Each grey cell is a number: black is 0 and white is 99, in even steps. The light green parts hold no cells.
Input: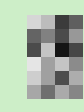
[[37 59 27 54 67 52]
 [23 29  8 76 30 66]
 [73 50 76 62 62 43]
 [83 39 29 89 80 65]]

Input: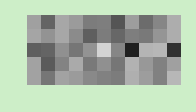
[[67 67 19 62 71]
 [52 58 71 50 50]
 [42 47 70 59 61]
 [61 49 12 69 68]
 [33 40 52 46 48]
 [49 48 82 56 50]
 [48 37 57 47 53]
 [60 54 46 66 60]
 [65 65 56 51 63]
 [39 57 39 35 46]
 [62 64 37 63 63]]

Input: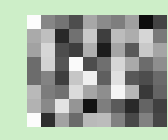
[[26 47 64 55 41 39 25 27]
 [ 5 83 78 42 30 22 39 50]
 [62 67 34 66 34 71 16 28]
 [49 73 64 83 87 95 35 50]
 [54 24 11 43 37 55 49 73]
 [65 78 68 30 93 64  7 72]
 [30 44 24 97 77 85 58 41]
 [45 16 30 33 24 44 88 63]
 [52 74 83 82 51 48 53 18]
 [98 66 63 42 42 72 69 98]]

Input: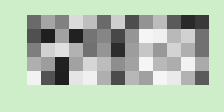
[[22 44 44 66 35]
 [16 81 68 94 69]
 [35 72 82 67 91]
 [73 93 59 72 95]
 [57 95 77 95 62]
 [30 58 61 63 71]
 [80 28 17 55 29]
 [41 52 58 73 68]
 [74 45 44 83 93]
 [85 13 69 63 89]
 [50 63 87 13 12]
 [64 12 81 61 32]
 [41 31 49 68 94]]

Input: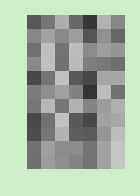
[[52 40 58 43 65 44 68 65 73 76 77]
 [69 56 61 47 65 73 61 63 58 63 63]
 [21 33 54 49 28 20 51 28 35 45 45]
 [40 61 73 72 34 50 69 34 36 54 51]
 [67 53 45 44 75 62 46 75 69 54 55]
 [46 63 74 74 45 55 71 44 46 62 60]
 [34 52 44 53 28 48 46 28 30 44 43]]

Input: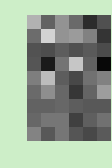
[[31 20 29  3 50 61 34 44 35]
 [17 50 35 38 44 39 34 37 28]
 [41 60 31 77 28 21 36 25 33]
 [57 57 36 45 36 40 40 46 46]
 [38 82 30 10 73 55 38 46 34]
 [69 42 32 33 49 41 38 40 51]]
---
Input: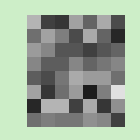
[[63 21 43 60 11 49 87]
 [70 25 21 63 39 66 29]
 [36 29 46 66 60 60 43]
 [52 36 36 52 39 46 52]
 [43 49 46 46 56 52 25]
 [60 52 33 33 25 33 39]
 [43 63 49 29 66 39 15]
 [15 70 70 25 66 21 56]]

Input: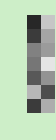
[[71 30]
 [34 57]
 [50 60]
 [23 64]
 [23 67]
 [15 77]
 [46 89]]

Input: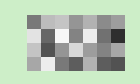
[[76 32 58 84 61 51 65]
 [88 40 96 51 92 44 18]
 [47 73 76 58 69 54 61]
 [65 92 47 36 69 36 32]]

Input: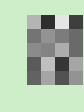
[[70 18 89 24]
 [54 51 67 41]
 [45 57 48 41]
 [38 64 32 57]
 [35 74 21 64]]

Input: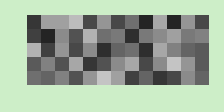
[[25 14 54 32 69 43 47 18 47 54 62 47 50]
 [69 25 58 28 54 18 39 43 18 65 50 39 35]
 [43 39 50 32 58 76 62 25 39 21 28 54 39]
 [35 50 32 65 21 32 54 65 28 54 76 58 35]
 [21 62 62 73 28 58 28 43 14 65 14 58 28]]

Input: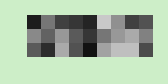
[[35 17 66 32  7 63 74 74 29]
 [53 38 59 35 21 46 59 66 50]
 [11 46 25 21 14 78 56 25 32]]

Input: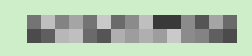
[[29 37 71 74 41 33 68 61 68 61 78 54 51 37 29]
 [45 74 51 64 45 78 41 54 74 22 22 54 33 64 41]]
